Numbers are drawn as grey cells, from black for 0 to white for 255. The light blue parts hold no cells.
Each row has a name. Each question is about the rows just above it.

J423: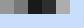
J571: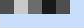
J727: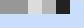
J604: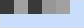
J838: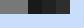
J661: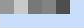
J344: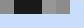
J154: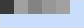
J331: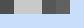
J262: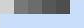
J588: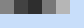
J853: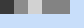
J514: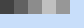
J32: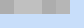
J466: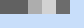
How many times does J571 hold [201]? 1
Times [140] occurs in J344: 2
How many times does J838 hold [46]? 1
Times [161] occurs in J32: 0
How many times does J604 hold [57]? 2
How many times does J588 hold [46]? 1

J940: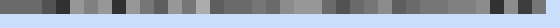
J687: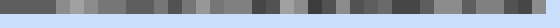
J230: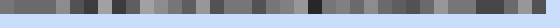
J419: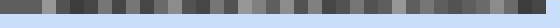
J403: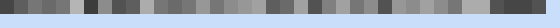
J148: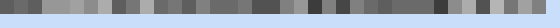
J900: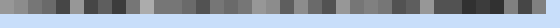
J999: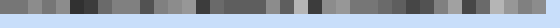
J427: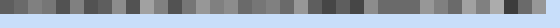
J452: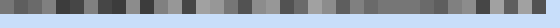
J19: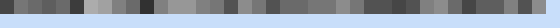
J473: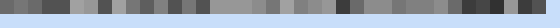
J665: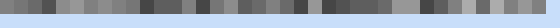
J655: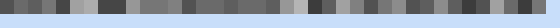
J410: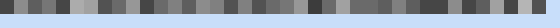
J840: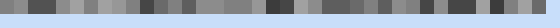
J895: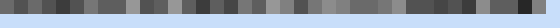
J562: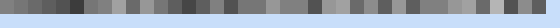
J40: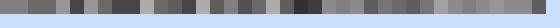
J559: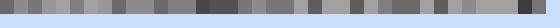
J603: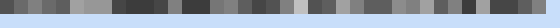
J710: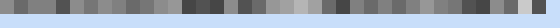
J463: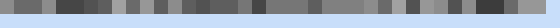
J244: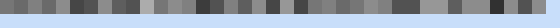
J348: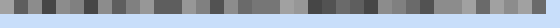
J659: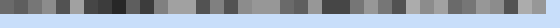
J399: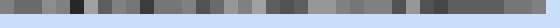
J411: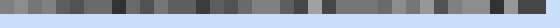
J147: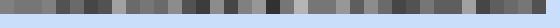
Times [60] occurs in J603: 5
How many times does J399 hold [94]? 7
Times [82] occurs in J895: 8
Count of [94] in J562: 6
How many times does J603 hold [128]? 8
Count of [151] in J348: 3
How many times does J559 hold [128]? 4

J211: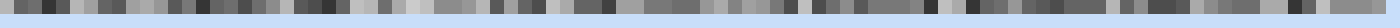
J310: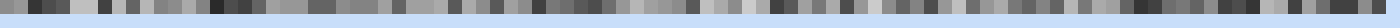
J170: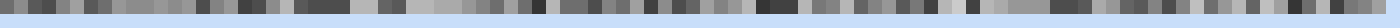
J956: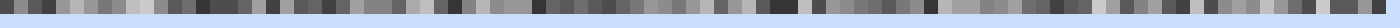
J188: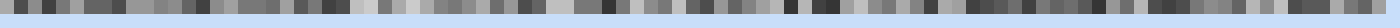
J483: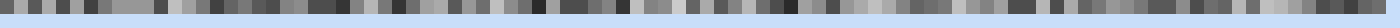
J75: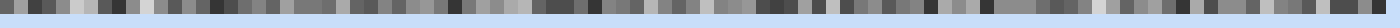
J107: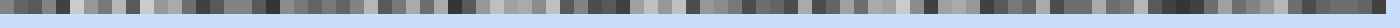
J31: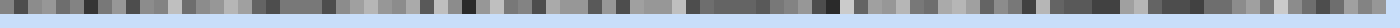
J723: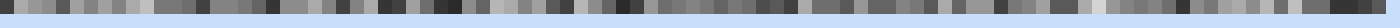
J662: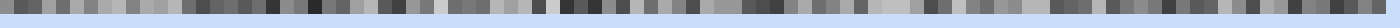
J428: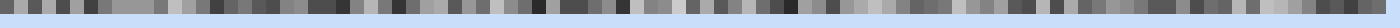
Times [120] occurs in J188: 14
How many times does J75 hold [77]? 10
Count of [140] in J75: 16
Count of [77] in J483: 14
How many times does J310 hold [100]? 10
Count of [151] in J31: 13
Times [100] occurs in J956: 10

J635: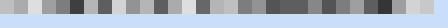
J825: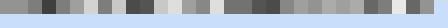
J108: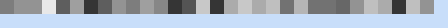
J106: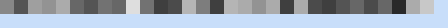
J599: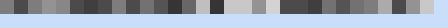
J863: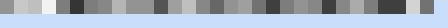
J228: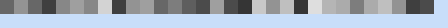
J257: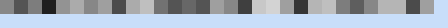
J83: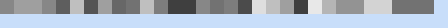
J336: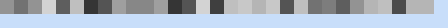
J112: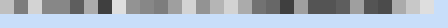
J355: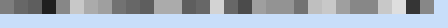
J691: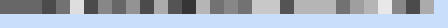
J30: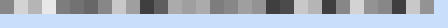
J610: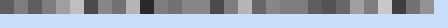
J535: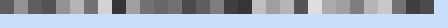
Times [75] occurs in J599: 7
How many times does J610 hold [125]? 7
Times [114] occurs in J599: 3

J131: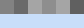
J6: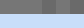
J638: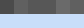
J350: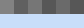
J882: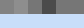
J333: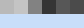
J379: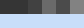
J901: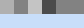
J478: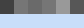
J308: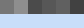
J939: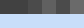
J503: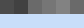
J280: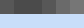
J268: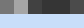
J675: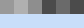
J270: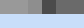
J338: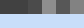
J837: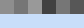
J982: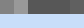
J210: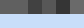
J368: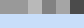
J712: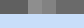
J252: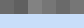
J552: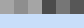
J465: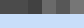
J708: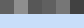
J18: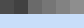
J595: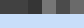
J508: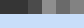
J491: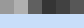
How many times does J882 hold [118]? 3
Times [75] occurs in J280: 2
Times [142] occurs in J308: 1
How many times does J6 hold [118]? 4

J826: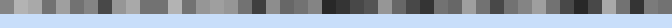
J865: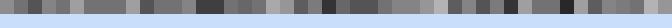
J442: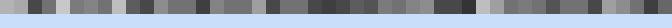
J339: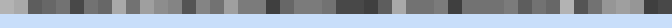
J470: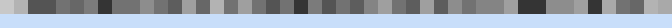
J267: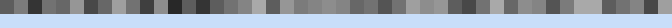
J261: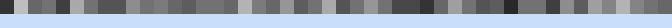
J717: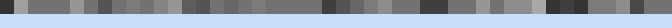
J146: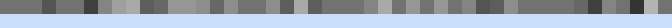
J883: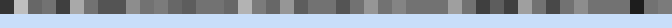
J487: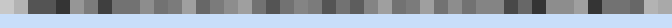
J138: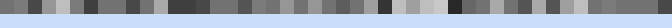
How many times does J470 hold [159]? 6
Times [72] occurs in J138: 4
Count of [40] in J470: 0
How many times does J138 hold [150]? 3
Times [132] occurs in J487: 4
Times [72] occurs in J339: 4

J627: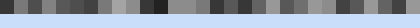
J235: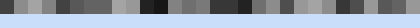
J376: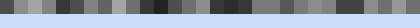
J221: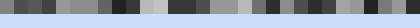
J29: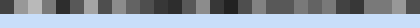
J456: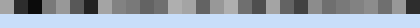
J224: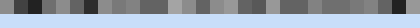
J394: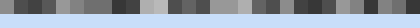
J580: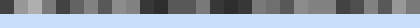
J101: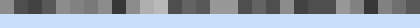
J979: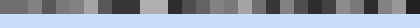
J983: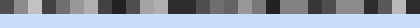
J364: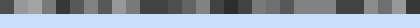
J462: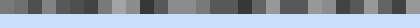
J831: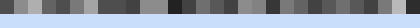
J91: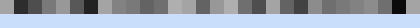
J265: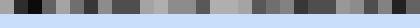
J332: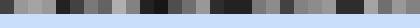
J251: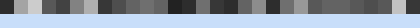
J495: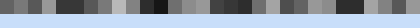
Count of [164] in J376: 2
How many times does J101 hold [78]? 6
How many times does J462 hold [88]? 7
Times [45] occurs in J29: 2
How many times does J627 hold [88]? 4
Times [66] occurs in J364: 6
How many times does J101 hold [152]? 3

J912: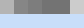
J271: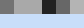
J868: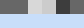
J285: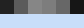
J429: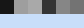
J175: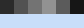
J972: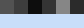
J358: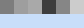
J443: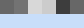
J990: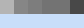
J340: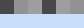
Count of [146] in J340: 2
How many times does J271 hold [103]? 1
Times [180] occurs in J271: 1
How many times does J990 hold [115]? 2
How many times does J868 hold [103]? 3

